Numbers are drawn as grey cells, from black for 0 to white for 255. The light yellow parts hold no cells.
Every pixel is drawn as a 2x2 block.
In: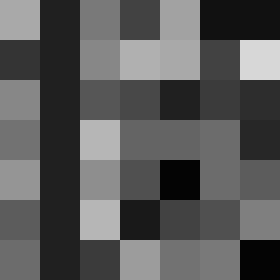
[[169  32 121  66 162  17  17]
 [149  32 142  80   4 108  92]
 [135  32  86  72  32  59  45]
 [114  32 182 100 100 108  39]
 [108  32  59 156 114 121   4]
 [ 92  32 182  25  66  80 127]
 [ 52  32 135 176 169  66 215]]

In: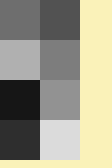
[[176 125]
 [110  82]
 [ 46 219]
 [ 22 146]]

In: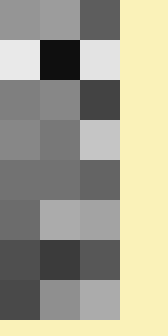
[[233  15 227]
 [149 156  93]
 [135 120 197]
 [127 135  67]
 [114 114 100]
 [108 171 163]
 [ 79  59  87]
 [ 73 143 171]]

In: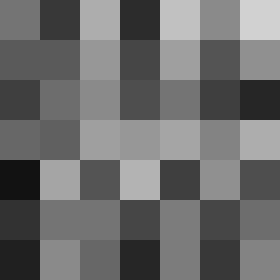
[[116  56 173  44 193 138 209]
 [103  96 159 151 165 131 173]
 [ 90  90 151  70 159  84 144]
 [ 63 109 138  78 116  63  38]
 [ 50 116 116  70 124  70 109]
 [ 32 138 103  38 124  56 131]
 [ 18 165  84 179  63 144  78]]

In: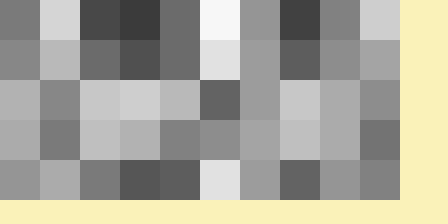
[[178 135 199 206 185  99 156 199 171 141]
 [171 122 191 178 129 141 164 191 171 115]
 [149 171 122  86  93 225 156  99 149 129]
 [135 185 107  80 107 225 156  93 141 164]
 [122 213  72  59 107 247 149  65 129 206]]

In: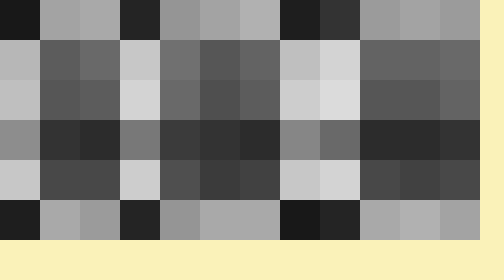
[[199  72  72 205  79  59  65 199 211  72  65  72]
 [191  86  92 211 105  79  92 205 219  86  86  99]
 [183  92 105 199 112  86  99 191 211  99  99 105]
 [141  51  44 120  59  51  44 134 105  44  44  51]
 [ 30 169 155  36 149 169 169  24  36 169 177 163]
 [ 24 163 169  36 149 163 177  30  51 155 163 155]]
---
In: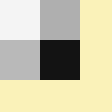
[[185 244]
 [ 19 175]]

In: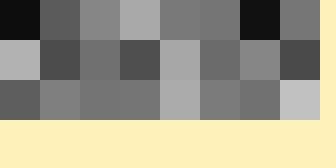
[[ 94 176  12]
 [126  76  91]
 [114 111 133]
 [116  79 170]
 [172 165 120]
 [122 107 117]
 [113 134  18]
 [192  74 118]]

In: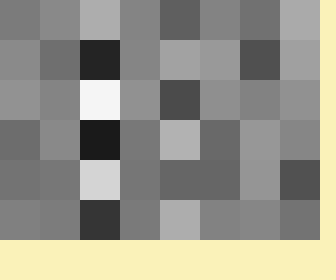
[[128 115 109 146 138 123]
 [124 119 137 132 111 137]
 [ 53 212  26 245  36 173]
 [122 118 120 145 133 132]
 [173 102 178  75 162  95]
 [130 102 105 143 153 131]
 [134 149 151 130  80 113]
 [115  81 134 145 160 170]]

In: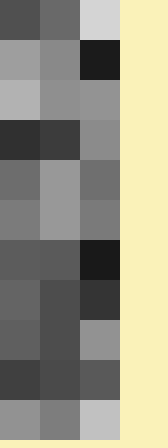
[[146  64  95 100  92 123 109  48 178 158  80]
 [125  74  77  77  90 152 152  60 143 137 105]
 [193  89 146  52  25 122 111 139 147  27 212]]

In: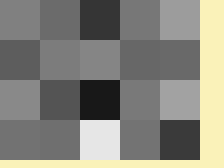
[[114 137  93 128]
 [111  84 124 107]
 [230  24 133  53]
 [115 121 103 119]
 [ 58 162 105 156]]

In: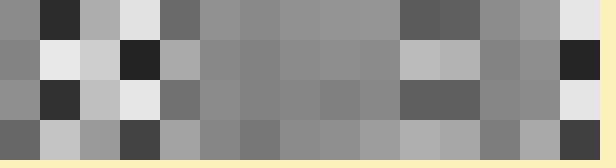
[[103 143 131 139]
 [195  48 232  44]
 [154 191 206 173]
 [ 66 230  35 226]
 [162 113 170 106]
 [134 138 135 145]
 [119 130 130 137]
 [139 134 139 145]
 [143 128 141 147]
 [156 136 138 149]
 [175  95 186  90]
 [167  95 179  95]
 [125 134 131 140]
 [169 138 142 153]
 [ 64 228  36 230]]

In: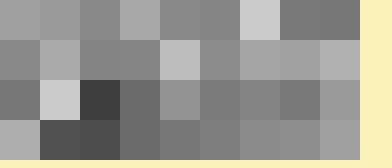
[[173 120 137 160]
 [ 80 203 170 154]
 [ 78  61 132 136]
 [107 107 133 169]
 [120 147 190 137]
 [126 123 141 133]
 [139 132 165 203]
 [142 121 162 121]
 [159 154 177 120]]

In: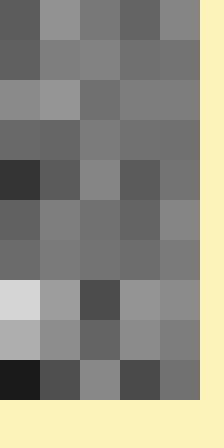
[[ 25 173 213 107  97  52 105 138  95  93]
 [ 79 141 158 122 127  91 102 149 126 146]
 [136 101  76 115 114 133 123 111 130 120]
 [ 75 140 148 109 100  90 114 124 111 100]
 [113 124 140 122 133 115 112 125 115 133]]

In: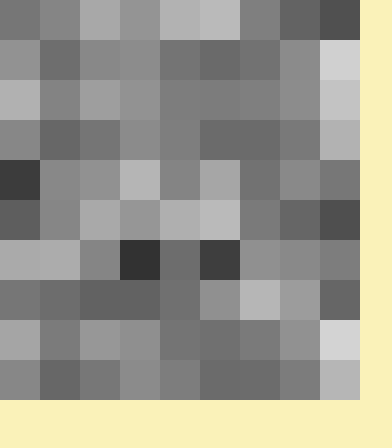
[[135 165 118 170  94  60 135 177 146 118]
 [103 123 109 172 134 136 103 131 110 133]
 [119 151  98 133 169 145 117 158 136 168]
 [139 143  98  50 150 181 139 146 140 148]
 [125 116 112 109 175 132 126 125 116 178]
 [107 112 144  62 186 166 107 124 106 186]
 [108 122 182 144 122 114 107 127 114 127]
 [124 145 156 137 102 137 121 140 139  99]
 [182 211 102 125  79 119 178 195 208  80]]
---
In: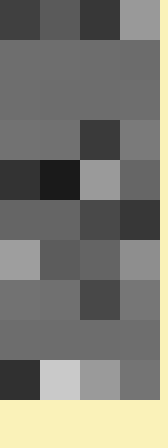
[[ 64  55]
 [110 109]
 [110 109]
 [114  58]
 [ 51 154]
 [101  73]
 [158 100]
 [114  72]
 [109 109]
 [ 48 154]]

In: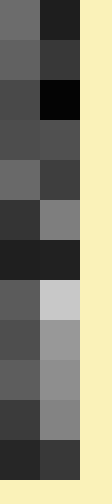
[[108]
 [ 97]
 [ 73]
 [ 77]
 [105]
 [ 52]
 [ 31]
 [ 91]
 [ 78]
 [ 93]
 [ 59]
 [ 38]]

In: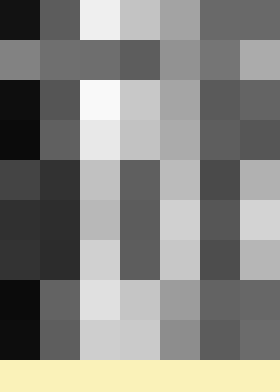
[[ 18 239 163 105]
 [130 110 146 171]
 [ 14 249 165 100]
 [ 11 232 171  86]
 [ 68 193 187 177]
 [ 48 184 208 211]
 [ 51 208 199 182]
 [ 11 224 156 103]
 [ 13 206 141 107]]

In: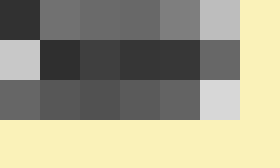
[[ 49 106 126]
 [200  63  55]
 [102  81  99]]

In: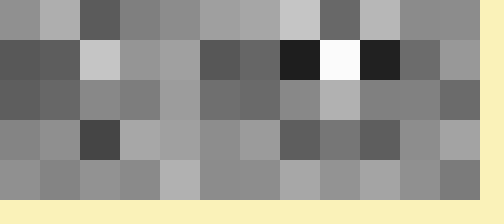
[[144  91 140 166 104 139]
 [ 88 197 160 102 251 108]
 [ 94 136 156 106 177 129]
 [132  69 160 155 118 141]
 [144 146 177 141 147 144]]

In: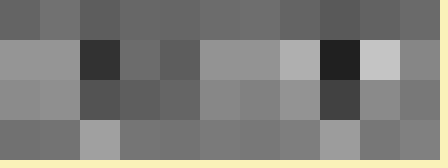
[[100  93 102 110  89 106]
 [149  50  93 147  32 134]
 [139  83 101 129  65 120]
 [113 160 115 120 156 128]]
